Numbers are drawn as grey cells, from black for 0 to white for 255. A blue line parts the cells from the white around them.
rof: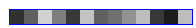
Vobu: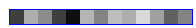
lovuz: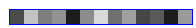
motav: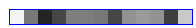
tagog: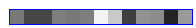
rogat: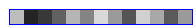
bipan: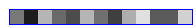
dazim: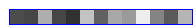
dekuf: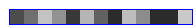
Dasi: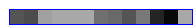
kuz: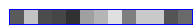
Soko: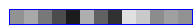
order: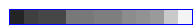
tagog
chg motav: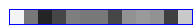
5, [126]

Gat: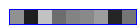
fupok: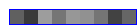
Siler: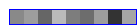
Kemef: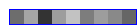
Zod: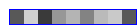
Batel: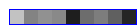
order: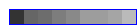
Siler
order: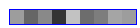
Kemef
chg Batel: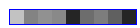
4, [30]
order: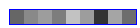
Kemef

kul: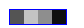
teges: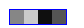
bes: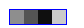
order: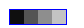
kul
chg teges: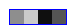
0, [134]
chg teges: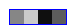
3, [84]
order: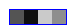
bes

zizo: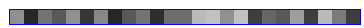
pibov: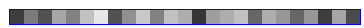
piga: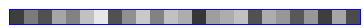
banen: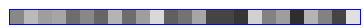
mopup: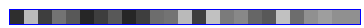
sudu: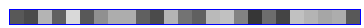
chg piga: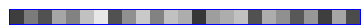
19, [151]
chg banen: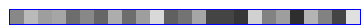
7, [180]
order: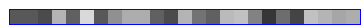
sudu
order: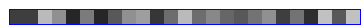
zizo

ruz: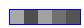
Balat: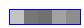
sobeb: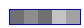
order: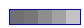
Balat
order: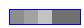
sobeb
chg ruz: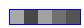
1, [78]
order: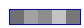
Balat

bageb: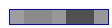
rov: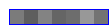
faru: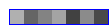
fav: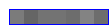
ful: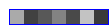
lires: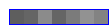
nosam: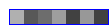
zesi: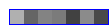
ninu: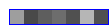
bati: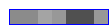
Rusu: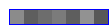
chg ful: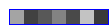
0, [170]
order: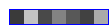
ful
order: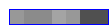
bati
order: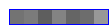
rov

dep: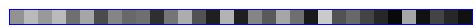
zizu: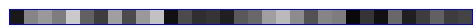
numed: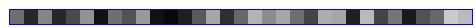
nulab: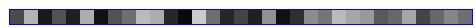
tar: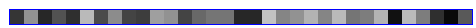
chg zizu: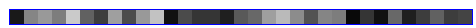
13, [47]
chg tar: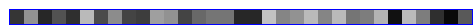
21, [179]
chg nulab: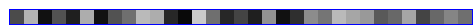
2, [25]
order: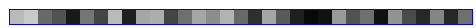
numed
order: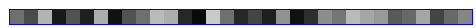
nulab
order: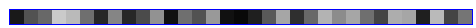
numed
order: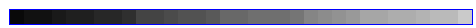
nulab

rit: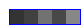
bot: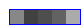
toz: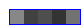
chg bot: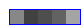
4, [171]
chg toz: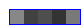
4, [114]
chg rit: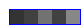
3, [72]
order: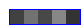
rit
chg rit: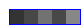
1, [65]
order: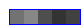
toz
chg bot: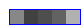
4, [171]

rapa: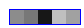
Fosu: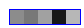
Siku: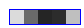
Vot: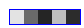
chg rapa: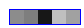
1, [120]
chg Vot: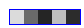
0, [227]
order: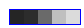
Siku
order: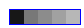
Fosu
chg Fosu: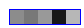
2, [161]
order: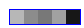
Fosu

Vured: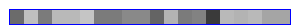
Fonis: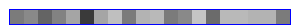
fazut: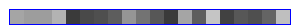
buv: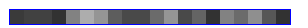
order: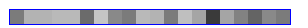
Fonis
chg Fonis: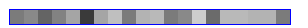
13, [197]

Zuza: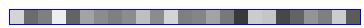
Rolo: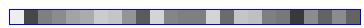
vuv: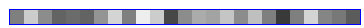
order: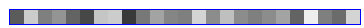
Zuza
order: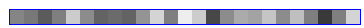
vuv
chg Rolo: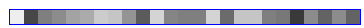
17, [191]
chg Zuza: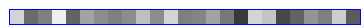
17, [204]
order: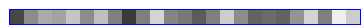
vuv
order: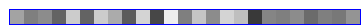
vuv

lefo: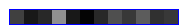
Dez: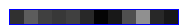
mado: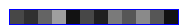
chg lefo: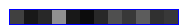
5, [4]
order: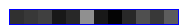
lefo

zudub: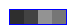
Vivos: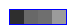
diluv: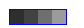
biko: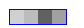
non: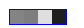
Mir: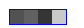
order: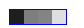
non
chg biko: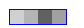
1, [188]
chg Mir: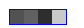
2, [53]
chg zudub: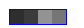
1, [66]
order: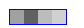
biko

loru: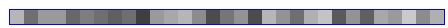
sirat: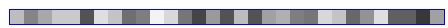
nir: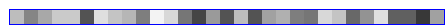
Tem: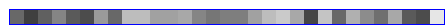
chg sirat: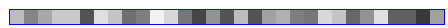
14, [154]
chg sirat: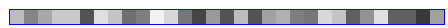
24, [104]

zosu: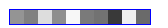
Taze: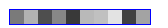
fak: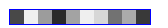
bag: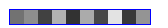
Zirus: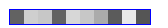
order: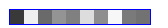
zosu
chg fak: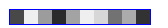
9, [57]

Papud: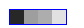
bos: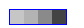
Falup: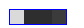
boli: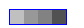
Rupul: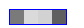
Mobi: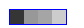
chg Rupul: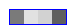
1, [218]
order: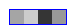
Mobi
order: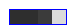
Falup

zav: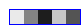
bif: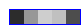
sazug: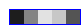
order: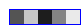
zav
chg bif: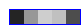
0, [44]
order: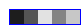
sazug
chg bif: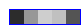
4, [77]
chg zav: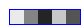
2, [29]

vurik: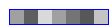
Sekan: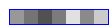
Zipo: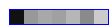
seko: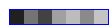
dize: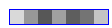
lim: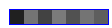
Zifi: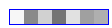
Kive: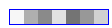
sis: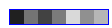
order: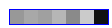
Zipo
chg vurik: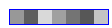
0, [160]
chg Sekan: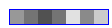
3, [123]
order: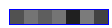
lim
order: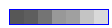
dize
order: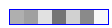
Zifi
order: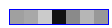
Zipo

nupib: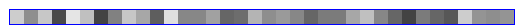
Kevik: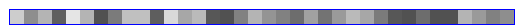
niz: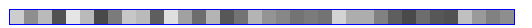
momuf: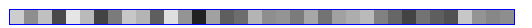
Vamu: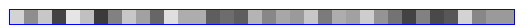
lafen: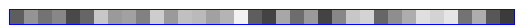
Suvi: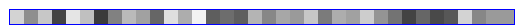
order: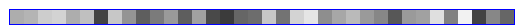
Suvi
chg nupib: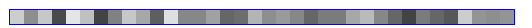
25, [192]
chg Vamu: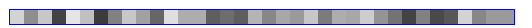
24, [161]
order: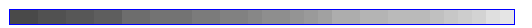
niz
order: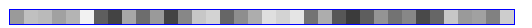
lafen
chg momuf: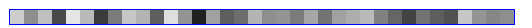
6, [67]

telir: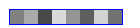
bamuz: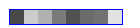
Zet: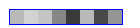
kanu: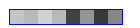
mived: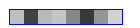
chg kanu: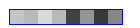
2, [210]
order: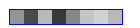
Zet
